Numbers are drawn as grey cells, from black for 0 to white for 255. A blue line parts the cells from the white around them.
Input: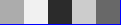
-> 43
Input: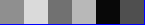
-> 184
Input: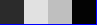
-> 225
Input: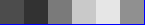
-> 201
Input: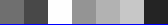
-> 178
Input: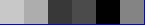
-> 75
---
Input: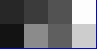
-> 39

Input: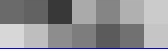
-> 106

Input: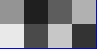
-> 148

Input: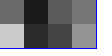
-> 105

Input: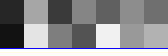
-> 39

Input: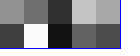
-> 146

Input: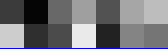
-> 59

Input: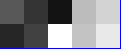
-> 88
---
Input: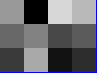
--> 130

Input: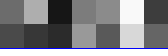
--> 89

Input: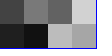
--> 17

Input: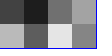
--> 93

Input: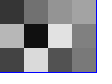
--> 16

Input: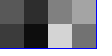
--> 13

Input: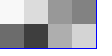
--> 62

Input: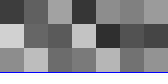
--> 47

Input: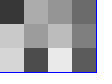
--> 156

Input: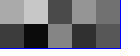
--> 133
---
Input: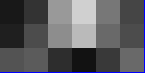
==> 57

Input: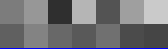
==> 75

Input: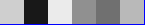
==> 112

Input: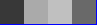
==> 192

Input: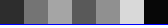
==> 217

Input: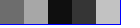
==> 53

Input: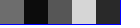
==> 214

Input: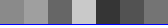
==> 82

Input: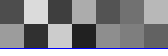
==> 126

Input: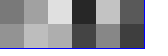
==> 135
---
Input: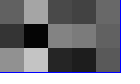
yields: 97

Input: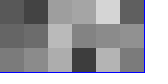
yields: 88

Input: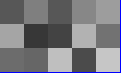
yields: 87

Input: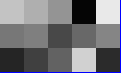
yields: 195

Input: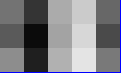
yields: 115

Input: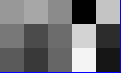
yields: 152

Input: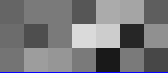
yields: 101

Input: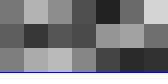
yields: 119

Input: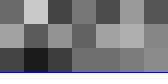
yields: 104
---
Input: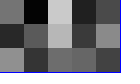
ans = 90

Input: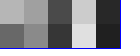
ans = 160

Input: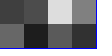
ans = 76

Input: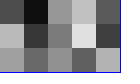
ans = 55

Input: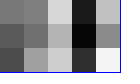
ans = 112

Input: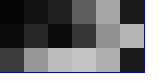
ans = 39

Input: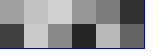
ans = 194

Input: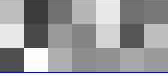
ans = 73

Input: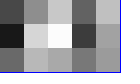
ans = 214

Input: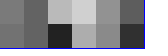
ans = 99
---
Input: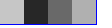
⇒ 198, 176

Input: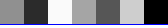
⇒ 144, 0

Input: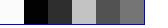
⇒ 251, 117

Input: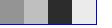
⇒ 148, 235

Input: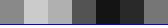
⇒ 137, 118

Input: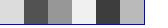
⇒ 220, 186

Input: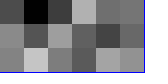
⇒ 76, 146
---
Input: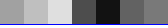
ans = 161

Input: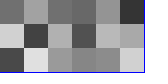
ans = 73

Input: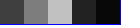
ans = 63

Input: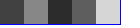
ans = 65

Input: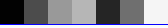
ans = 2

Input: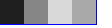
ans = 31

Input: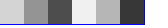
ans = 212
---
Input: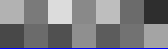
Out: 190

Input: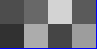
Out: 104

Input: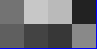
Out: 199

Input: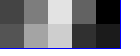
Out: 227

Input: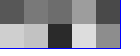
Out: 109

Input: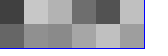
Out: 110

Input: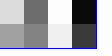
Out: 109

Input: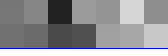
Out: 148
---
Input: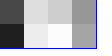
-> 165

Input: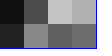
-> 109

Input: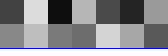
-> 88

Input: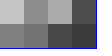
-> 58

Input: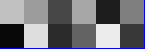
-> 56

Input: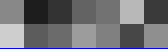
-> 143

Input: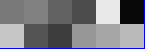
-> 185

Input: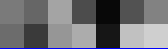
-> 207

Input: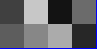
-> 39
